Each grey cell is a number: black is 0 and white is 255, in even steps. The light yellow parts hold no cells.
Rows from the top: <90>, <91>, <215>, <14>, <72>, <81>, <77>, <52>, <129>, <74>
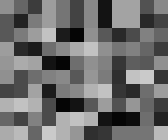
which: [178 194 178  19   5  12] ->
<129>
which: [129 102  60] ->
<14>
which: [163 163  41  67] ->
<91>
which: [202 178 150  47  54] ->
<74>
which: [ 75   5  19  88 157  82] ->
<52>
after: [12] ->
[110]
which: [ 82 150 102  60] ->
<52>

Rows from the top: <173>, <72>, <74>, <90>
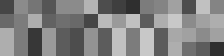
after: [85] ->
[139]
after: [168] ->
[161]
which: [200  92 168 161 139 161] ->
<74>
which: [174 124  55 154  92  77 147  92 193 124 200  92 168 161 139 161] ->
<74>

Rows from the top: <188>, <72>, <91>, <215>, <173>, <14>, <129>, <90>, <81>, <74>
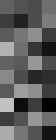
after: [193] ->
[13]
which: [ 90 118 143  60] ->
<91>
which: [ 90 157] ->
<129>
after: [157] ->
[143]

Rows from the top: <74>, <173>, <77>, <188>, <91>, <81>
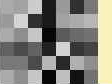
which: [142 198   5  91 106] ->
<77>
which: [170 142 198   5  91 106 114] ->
<77>
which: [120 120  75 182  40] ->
<91>
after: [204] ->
[26]
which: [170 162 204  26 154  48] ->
<74>

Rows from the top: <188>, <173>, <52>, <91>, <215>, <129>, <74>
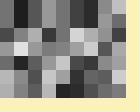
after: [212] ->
[175]
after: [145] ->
[65]
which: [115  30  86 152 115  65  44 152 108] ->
<173>

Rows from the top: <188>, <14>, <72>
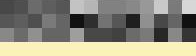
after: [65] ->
[107]
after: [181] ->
[129]
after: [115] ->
[86]

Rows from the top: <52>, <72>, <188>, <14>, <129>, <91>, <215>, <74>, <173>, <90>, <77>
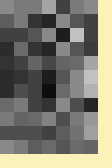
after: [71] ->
[100]
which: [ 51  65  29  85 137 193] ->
<91>
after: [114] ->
[159]
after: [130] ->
[78]
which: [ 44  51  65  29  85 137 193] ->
<91>
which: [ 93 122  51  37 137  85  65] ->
<72>

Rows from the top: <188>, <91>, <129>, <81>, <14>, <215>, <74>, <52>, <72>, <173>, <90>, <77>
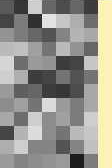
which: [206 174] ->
<215>
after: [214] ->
[109]
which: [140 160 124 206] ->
<72>

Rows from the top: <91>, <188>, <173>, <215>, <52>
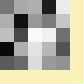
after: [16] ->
[153]
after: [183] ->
[83]
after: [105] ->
[220]

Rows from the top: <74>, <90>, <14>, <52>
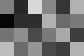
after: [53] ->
[177]
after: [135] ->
[53]
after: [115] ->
[141]
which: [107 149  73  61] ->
<52>
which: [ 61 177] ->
<52>
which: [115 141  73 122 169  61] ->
<14>

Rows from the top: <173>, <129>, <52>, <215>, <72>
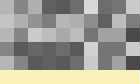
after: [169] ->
[188]
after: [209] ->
[117]
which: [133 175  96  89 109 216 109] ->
<173>
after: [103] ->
[96]
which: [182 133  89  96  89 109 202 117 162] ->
<72>
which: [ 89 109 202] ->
<72>
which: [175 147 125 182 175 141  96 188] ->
<129>

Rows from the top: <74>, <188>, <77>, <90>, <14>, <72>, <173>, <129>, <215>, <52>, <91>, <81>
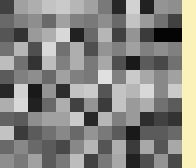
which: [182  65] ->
<77>
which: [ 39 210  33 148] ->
<74>
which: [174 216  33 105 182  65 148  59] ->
<77>
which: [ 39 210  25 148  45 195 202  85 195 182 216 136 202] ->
<173>
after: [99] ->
[91]

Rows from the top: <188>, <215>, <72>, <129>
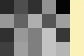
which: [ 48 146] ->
<188>
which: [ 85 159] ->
<215>
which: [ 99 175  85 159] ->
<215>
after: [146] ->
[4]
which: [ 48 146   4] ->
<188>

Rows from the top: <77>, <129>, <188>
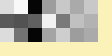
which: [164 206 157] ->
<188>
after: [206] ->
[157]
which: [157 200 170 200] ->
<77>
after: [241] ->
[121]

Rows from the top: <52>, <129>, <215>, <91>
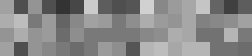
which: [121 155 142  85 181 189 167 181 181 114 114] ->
<91>
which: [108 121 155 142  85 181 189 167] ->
<91>
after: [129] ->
[136]
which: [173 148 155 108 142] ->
<215>
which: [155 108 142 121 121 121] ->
<215>

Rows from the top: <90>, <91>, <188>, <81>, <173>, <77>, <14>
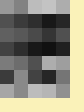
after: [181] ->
[144]
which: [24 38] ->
<91>
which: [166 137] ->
<14>
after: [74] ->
[53]
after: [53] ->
[80]
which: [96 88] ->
<188>

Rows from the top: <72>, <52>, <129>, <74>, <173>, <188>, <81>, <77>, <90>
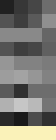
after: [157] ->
[163]
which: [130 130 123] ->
<173>
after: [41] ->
[25]
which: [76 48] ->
<90>
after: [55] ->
[70]

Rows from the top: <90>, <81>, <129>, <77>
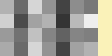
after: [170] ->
[106]
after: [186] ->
[238]

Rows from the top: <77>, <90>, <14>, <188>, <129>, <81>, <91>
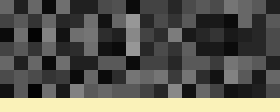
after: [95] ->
[25]
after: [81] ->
[11]

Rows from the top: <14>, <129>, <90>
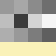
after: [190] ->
[59]
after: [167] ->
[139]
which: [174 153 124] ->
<90>
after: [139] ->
[110]
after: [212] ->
[245]
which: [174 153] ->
<90>

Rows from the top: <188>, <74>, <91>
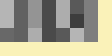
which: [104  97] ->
<91>
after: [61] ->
[126]
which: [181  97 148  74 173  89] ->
<188>
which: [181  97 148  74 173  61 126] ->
<74>
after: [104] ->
[97]

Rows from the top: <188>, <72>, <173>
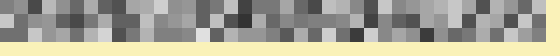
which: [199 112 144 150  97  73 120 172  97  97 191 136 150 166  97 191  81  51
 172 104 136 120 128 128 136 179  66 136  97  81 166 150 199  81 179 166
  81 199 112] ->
<72>
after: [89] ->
[172]
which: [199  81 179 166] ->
<72>
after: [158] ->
[128]
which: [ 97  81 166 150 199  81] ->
<72>

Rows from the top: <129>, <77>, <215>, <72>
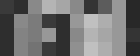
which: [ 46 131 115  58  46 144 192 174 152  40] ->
<72>
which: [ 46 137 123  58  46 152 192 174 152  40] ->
<77>
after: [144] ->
[192]
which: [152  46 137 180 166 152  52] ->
<215>
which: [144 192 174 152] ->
<72>

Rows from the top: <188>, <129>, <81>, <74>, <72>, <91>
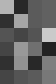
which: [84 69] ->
<81>
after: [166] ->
[91]
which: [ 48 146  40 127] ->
<72>

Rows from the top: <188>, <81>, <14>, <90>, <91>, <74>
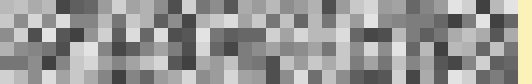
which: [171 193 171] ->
<14>
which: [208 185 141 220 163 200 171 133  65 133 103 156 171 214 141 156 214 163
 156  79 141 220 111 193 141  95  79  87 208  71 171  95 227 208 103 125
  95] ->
<74>
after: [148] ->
[208]
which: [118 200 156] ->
<81>
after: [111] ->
[193]

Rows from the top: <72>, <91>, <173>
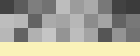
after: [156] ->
[170]
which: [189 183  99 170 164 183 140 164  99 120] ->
<91>
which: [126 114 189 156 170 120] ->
<72>
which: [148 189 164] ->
<173>
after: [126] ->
[114]
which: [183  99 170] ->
<91>

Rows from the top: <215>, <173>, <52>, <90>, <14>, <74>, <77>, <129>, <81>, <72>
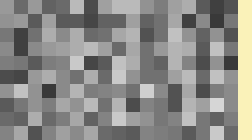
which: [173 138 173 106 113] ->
<52>
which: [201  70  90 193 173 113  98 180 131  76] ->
<14>

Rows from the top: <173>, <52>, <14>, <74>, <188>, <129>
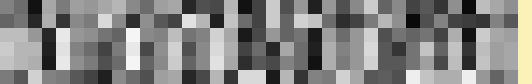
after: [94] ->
[80]
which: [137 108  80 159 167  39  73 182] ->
<129>
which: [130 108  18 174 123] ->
<188>
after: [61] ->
[53]
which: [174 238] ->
<129>
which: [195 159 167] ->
<188>
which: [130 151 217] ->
<74>

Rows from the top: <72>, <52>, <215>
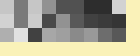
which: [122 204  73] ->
<52>
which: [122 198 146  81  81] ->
<72>
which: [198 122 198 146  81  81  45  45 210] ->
<72>
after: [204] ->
[73]
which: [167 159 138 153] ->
<215>
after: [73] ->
[146]

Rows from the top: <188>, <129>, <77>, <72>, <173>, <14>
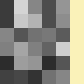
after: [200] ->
[179]
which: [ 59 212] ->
<188>
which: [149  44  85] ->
<173>
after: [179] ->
[77]
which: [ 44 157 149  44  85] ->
<173>
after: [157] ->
[149]

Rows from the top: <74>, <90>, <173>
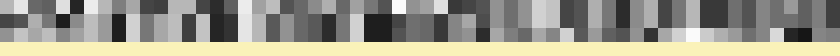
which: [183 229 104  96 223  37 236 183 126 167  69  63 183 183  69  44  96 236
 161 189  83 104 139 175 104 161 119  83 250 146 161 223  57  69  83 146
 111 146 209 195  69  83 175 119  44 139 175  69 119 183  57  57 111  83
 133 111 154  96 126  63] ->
<74>
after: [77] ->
[146]

